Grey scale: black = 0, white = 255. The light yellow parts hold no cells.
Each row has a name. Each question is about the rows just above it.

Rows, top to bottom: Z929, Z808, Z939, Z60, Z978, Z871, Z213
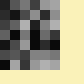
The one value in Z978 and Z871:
[74]
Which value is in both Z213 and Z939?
[176]
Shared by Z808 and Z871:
[74]
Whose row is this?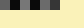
Z60
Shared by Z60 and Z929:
[119]
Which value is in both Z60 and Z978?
[10]

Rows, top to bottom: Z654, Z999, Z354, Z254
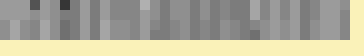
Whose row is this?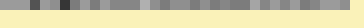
Z654
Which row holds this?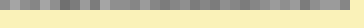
Z354

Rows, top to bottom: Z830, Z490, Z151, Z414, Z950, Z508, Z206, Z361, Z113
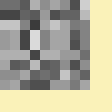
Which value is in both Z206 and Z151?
[165]
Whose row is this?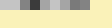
Z151
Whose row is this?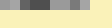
Z113
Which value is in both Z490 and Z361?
[99]
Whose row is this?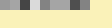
Z950
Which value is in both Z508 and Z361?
[111]

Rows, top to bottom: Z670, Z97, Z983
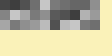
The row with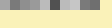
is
Z983
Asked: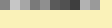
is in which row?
Z97

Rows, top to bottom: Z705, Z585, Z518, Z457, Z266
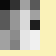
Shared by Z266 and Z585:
[161]
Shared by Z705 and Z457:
[161]

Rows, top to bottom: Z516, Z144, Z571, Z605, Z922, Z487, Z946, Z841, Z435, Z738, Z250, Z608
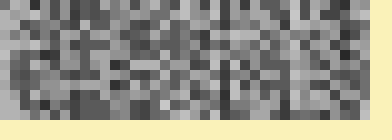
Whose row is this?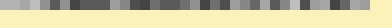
Z922
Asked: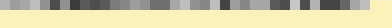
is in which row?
Z144
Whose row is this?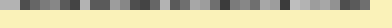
Z571
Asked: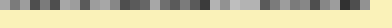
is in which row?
Z605

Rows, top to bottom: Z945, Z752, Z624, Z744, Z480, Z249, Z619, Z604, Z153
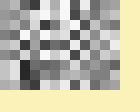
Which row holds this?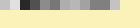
Z604
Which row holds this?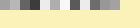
Z945
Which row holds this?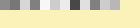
Z249

